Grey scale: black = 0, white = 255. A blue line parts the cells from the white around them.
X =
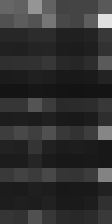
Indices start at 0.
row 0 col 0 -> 102
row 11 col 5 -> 24
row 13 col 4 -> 24
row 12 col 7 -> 131
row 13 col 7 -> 33
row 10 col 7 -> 24
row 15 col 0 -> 53
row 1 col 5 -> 68
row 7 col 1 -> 54
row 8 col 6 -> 28
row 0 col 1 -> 97
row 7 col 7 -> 56
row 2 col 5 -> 32
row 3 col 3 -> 37
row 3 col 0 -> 33
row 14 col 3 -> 33
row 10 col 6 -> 27
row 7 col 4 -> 42
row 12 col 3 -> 72
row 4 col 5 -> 38
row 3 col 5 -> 28
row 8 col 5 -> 25
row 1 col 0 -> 81
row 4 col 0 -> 47
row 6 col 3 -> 22
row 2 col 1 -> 39
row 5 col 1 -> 28
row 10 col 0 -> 34
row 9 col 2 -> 63
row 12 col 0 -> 57
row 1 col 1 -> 92
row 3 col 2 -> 36

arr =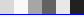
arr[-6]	217
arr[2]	166
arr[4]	232

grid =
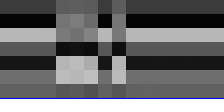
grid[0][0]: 59
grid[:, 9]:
[59, 5, 183, 87, 21, 110, 97]
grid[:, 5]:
[94, 124, 114, 17, 188, 183, 89]
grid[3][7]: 87
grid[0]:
[59, 59, 59, 59, 92, 94, 91, 59, 93, 59, 59, 59, 59, 59, 59, 59]
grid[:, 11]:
[59, 5, 183, 87, 22, 110, 97]
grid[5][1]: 110
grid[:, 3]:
[59, 6, 183, 87, 22, 110, 97]
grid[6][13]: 97
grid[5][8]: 187
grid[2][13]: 183
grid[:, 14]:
[59, 5, 183, 87, 21, 110, 97]
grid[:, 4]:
[92, 116, 122, 14, 181, 188, 86]
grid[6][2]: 97
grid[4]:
[21, 21, 21, 22, 181, 188, 172, 22, 182, 21, 21, 22, 21, 22, 21, 21]
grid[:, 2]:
[59, 5, 183, 87, 21, 110, 97]
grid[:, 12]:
[59, 5, 183, 87, 21, 110, 97]
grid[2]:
[183, 183, 183, 183, 122, 114, 131, 183, 120, 183, 183, 183, 183, 183, 183, 183]
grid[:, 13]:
[59, 5, 183, 87, 22, 110, 97]
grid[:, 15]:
[59, 5, 183, 87, 21, 110, 97]
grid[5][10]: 110
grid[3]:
[87, 87, 87, 87, 14, 17, 13, 87, 15, 87, 87, 87, 87, 87, 87, 87]
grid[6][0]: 97

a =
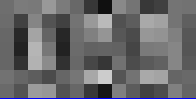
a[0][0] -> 110
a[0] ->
[110, 123, 121, 153, 123, 104, 55, 16, 137, 116, 56, 64, 116, 114]
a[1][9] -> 93
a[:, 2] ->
[121, 133, 164, 181, 178, 93, 156]
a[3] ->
[102, 34, 181, 119, 34, 107, 98, 100, 98, 69, 122, 124, 134, 85]
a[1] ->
[108, 65, 133, 83, 65, 115, 153, 186, 81, 93, 169, 162, 116, 95]
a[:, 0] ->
[110, 108, 103, 102, 102, 114, 106]
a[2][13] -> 87
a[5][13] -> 105
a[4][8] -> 114
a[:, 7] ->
[16, 186, 149, 100, 54, 204, 22]
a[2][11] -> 147
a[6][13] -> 100
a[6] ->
[106, 83, 156, 151, 82, 103, 56, 22, 128, 92, 65, 76, 128, 100]
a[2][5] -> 110
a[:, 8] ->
[137, 81, 87, 98, 114, 85, 128]
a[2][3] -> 100
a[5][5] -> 118
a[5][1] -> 102

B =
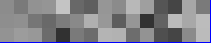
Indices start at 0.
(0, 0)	140
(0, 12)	69
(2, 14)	187
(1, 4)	124
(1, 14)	188
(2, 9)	109
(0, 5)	104
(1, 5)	137
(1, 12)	187
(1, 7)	152
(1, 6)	176

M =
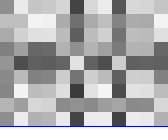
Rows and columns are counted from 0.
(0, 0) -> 143
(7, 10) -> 139
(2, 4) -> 187
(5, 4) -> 204
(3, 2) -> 103
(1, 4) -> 171
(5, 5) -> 116
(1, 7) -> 190
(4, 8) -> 206
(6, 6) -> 225
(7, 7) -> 157
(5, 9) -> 206
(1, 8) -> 132
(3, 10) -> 178
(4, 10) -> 99
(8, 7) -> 236
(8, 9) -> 236
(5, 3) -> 133
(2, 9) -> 189
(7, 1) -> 158
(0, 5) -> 68
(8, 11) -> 177
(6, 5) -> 59
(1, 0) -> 190
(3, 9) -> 179
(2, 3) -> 225
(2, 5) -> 94
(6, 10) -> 223
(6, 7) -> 244
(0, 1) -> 234
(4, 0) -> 149
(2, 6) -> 188
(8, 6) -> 235
